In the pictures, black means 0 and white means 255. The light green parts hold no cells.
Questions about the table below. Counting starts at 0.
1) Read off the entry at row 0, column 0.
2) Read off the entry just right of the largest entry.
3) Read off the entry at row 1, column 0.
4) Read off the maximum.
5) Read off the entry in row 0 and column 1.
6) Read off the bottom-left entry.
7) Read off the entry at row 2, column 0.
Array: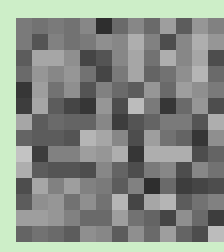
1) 122
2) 61
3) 122
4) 195
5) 114
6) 100
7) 92

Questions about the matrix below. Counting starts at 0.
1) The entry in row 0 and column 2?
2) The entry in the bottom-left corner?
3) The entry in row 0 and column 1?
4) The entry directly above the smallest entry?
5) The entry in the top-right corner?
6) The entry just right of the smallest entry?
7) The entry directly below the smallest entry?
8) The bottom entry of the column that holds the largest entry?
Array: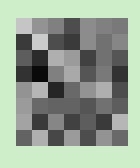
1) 128
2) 99
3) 147
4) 43
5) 121
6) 128
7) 182
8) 175

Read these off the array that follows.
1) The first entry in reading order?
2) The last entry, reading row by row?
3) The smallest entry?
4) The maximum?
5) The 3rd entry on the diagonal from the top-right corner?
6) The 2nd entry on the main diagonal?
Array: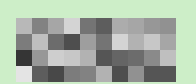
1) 184
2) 85
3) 53
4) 228
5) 108
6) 191

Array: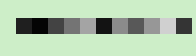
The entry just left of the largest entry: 151
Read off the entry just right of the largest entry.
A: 52

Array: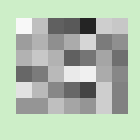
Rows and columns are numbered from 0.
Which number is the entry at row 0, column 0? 248
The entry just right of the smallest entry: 206
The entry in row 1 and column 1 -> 178
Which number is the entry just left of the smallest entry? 89
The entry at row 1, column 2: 143
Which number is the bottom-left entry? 149
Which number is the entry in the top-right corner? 199
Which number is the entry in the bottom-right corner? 129
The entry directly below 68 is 149
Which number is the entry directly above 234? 96
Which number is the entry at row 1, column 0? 157
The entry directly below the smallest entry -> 214
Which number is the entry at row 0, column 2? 96

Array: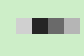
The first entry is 208
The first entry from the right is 181
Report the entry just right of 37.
106
